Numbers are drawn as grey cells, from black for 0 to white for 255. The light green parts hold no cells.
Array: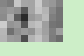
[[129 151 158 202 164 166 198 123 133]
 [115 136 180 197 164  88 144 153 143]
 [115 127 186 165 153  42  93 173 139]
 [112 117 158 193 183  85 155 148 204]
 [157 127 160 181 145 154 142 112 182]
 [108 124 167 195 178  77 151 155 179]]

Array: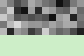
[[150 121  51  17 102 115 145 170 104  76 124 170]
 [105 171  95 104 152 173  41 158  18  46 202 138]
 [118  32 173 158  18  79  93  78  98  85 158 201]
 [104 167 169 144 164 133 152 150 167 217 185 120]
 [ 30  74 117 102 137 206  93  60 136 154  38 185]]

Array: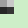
[[200 158]
 [ 53  38]]

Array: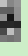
[[149 134 192]
 [143  94  96]
 [141  22 145]
 [ 36  40  39]
 [122 190  73]
 [122 113 120]]

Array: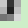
[[170  51 199]
 [192  33 178]
 [215 128 115]]

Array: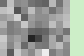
[[172 116 184  98 105 115 144 137 192 112]
 [176 142 113 156 140 189 134  84 201 191]
 [188 173 162 142 142 157  98 209 171 156]
 [194 153 191 139 127 149 198 140 125 178]
 [116 146 133 101  95 101 143 134 125 151]
 [171 112 169 115  66  36 141 161 145 202]
 [139 188 167 119 123 155 106 173 136 190]
 [135 151 125 237 186 138 163 200  90 179]]

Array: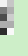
[[198 242]
 [175 125]
 [204  77]
 [173 174]
 [249  45]]

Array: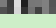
[[ 85 128 120 119  31 221  61 122]
 [ 88 127  65 113  51 214  64  80]]
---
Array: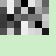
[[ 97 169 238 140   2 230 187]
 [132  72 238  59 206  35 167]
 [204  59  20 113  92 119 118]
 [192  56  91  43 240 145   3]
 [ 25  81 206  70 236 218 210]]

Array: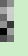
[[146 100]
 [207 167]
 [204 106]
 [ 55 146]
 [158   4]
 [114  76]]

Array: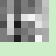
[[194 108 150  84 122  96 143]
 [184 121 148  81 121 119 149]
 [191 112 217  96 227 243 209]
 [199  77 212  26 135 119 227]
 [168 124 200  96 115 138 163]
 [170 125 121  29 126  97 245]]

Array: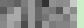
[[200 112 109  97 125 154  93  50 145 138 142]
 [138  90 130 168 115 154 104 128 121  86 166]
 [170 132 169 170  98 154 104 117 146 142 121]
 [147 138 165 144  76 154  83 151 124 132 132]]

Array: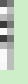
[[129  90]
 [191 249]
 [163 185]
 [119  58]
 [191 250]
 [117  60]
 [164 185]
 [190 249]
 [189 250]
 [189 247]]

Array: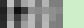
[[126  46 194  83 164 185 121 179 126]
 [136  32 135  15  57 144 137 148 143]
 [125  38 148  59 133 185 128 178 143]
 [125  44 184  79 158 186 123 183 129]]

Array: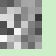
[[136 101  90 133 165 168]
 [154 129 203 193 138 161]
 [ 56 219 214 100 142 170]
 [106  77 223 109 203 129]
 [ 78  86  69 244 162 121]
 [143 248 194 180 111 132]
 [169 105 161 228 146 107]]

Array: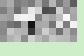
[[ 93 156 172 124 136 123 170 119 181 120 153]
 [169 127 158 109 160 232 211  76  83 207 140]
 [165 165 157 239 243 238 132 180 164 188 250]
 [242 140 118 105 170  21 168 171 118 228 126]
 [139 136 198 181 177  56 156 205 173 113 181]
 [157 148 177 191 142 210 185 166 197 188 185]]
